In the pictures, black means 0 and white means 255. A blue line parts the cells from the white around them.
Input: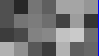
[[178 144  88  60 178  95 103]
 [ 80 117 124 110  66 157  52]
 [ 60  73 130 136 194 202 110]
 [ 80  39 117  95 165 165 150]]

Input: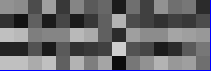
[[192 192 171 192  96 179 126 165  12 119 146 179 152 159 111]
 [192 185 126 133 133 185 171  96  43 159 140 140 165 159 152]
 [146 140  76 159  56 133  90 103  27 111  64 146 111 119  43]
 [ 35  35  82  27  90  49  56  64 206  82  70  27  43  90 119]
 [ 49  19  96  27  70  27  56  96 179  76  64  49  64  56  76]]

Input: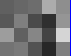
[[ 88 127  74  47 149]
 [115 121  82  39 127]
 [ 96 103 109 172 142]
 [157  96 134  68 213]]

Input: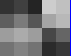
[[157 171 157  71 101]
 [115 130 115  43  56]
 [ 94 123  86 165 184]
 [ 50  64  36 205 192]]

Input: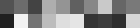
[[ 32 242 115 188 222 229  53  61  46 214]
 [ 82 108  67 174 148  96 135 201 102 121]]

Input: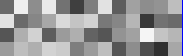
[[106 239 141 233 114  63 126 226  93 161 141 147 190]
 [155 190 175 210 203 126 155 190  85 141  78  48 167]
 [ 85 175 210  93 155 175  99  85 147 161 245 196 182]
 [226 106 134 167 218 196 210 120 134 182  56 114 106]]

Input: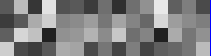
[[ 95 214 193  32 145 151 179 139 199 111 132  32 171 118 145]
 [ 89 187  54 226  82  89  60 111  48 111 145 232  95 126  74]
 [ 60  89 171 206 132 139 157 118 164 132 103 214 157 139 126]
 [206  74  60  89 171 164  74 118  68 126  68  95 103 118 187]]
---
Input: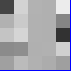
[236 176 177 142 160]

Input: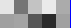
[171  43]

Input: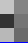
[132  51]

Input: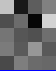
[129   6  86 123]

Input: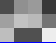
[ 56 185  80]

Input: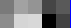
[89  1]

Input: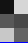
[214  88]

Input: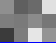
[224 139 125]
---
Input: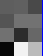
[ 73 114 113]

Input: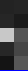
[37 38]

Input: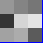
[118 213 162]

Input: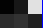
[225  50]

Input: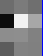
[111 242 141]

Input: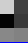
[65  4]

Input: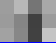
[168  64 135]
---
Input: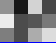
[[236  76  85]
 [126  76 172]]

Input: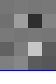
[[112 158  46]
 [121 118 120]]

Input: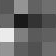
[[104  25  51]
 [235 127  90]]

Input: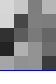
[[213  71 127]
 [ 49  92 122]]

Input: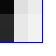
[[ 40 232 242]
 [ 39 232 242]]

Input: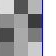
[[140 164  59]
 [ 72 170 122]]

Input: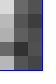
[[185  85  61]
 [176  95  77]]

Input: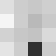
[[245 206 185]
 [210 199 195]]
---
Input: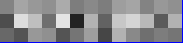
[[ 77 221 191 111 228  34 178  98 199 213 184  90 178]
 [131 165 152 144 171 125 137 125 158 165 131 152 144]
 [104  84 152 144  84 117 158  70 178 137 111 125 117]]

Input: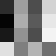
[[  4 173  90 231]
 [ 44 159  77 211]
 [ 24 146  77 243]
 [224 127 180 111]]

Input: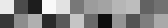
[[ 55 141 176  42  90 197 105  13 148  83 126 169]
 [234  75  29 249 226 120 156 163 182 189  98 113]]

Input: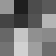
[[115 209 159 109]
 [103 197 144 138]
 [ 68  50  83 181]
 [152  30  76  90]]

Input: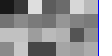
[[138 199  70  70 165 157 172]
 [193 193 157 186 178  84 144]
 [115 138 122 115 150 130 122]
 [ 24  55 222  92 107 215 186]]

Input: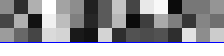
[[ 69 176  18 240 189 127  38  90 183  11  62 170 127  54 133 111]
 [156 104  69 218 212  25  18 212  46  82  76  82  46 226 141 204]
 [141  46 176 255 163 141  32  90 196  69 232 248  11 119 119 149]]

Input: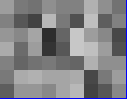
[[121 171 177 165 165 171  72 121 157]
 [ 94 150 150 136 165 184  66  87 136]
 [150 136 165  45 101 199 157 136  72]
 [157 121 114 143 129 129 177 143 114]
 [171 107 157  52  87 199 191 157  80]
 [129 101 114 121 107 101 177 143 143]
 [129  87  66 184 121  80 191  94 129]]
